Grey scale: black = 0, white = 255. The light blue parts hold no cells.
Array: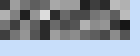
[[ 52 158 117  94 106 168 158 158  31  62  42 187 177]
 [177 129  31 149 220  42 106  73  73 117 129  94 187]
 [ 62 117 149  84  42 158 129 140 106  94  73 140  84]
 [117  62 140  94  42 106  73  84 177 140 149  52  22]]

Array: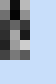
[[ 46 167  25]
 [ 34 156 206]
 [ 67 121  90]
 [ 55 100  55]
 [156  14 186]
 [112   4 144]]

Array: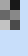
[[104 136]
 [195  74]
 [165  24]]

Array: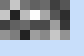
[[116 198 116  97 106  63  85]
 [147 125  34 158 137 198 147]
 [ 63  97 106  74  74 158  54]
 [198  34 188 253 167  85  45]]

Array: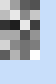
[[188 232 136 199]
 [ 93 179 115 254]
 [169 169  82 148]
 [222 159  93  82]
 [211 136 115 125]
 [ 50  30 232  61]]

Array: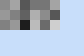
[[140 164  87 118 118 164]
 [129 152  29 187 107 207]
 [152 129  97 175 140  87]]

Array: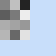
[[132 192  35]
 [173 163 152]
 [ 93 122 237]
 [182 104 226]]

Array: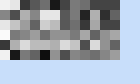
[[241 230  56  88 111  24  68 122 111  68  68  68]
 [230 196 157  99 206 187  88 111  56 167  68  68]
 [ 56 176 218 187 187 176 218 196  78 218 146  99]
 [250 122 134 157 111 146 146 122 167  99 146 167]
 [134  78 176 134 230 230  88 122  35 176  47  99]
 [241  24 122  99  14 146  78 134 122 111 134 157]]
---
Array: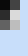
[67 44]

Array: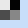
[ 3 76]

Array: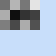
[228  51  73]

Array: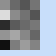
[116 114  91 148]

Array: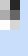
[ 39 171]

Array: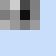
[127  15 153]

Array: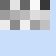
[ 55 221 239]

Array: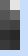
[228  84]
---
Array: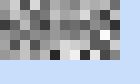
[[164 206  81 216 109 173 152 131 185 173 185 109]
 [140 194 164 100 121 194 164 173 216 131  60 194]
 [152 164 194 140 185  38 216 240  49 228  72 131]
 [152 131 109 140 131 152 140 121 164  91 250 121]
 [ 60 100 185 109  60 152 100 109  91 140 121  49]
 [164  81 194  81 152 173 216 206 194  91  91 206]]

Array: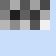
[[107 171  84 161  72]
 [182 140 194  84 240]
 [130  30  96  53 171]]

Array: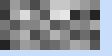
[[ 54 168 219 144  87 219 230  44  98  35]
 [ 75 156 120  75 132 199 199 178 156 132]
 [ 98 144 178  75 120 178 144  75 108  65]
 [ 35 108 156 144  98 108 132 168 156  87]
 [120  87 132 132 168  87 108 144 132 168]]

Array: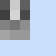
[[ 63 213  73]
 [ 85 203  95]
 [164 152 152]
 [129 117 141]]

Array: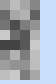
[[189 201 125 167]
 [158 189 167 134]
 [134 178 125 189]
 [107 167 178  97]
 [158 146 146 189]
 [201 107  88 178]
 [116  78 125 146]
 [ 67  67  88 201]]

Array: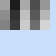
[[130  58 203 109 212]
 [141  49 192  88 182]
 [161  28 170  77 151]]
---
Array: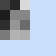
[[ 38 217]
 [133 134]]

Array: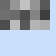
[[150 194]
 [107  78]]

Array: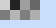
[[ 35 158]
 [181 126]]

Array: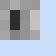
[[172 155]
 [ 45 143]]

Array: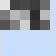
[[ 65  71]
 [184 164]]

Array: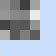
[[115  62]
 [136 132]]
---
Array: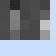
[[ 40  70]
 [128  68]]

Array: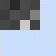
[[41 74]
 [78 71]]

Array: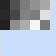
[[ 80 123]
 [ 70 130]]

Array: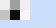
[[160 239]
 [ 14 246]]

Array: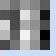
[[115 153]
 [ 72 226]]

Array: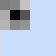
[[133 196]
 [ 10  84]]

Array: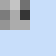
[[196 113]
 [171  53]]

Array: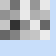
[[114 232]
 [166 233]]

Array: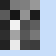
[[123 127]
 [ 21 147]]
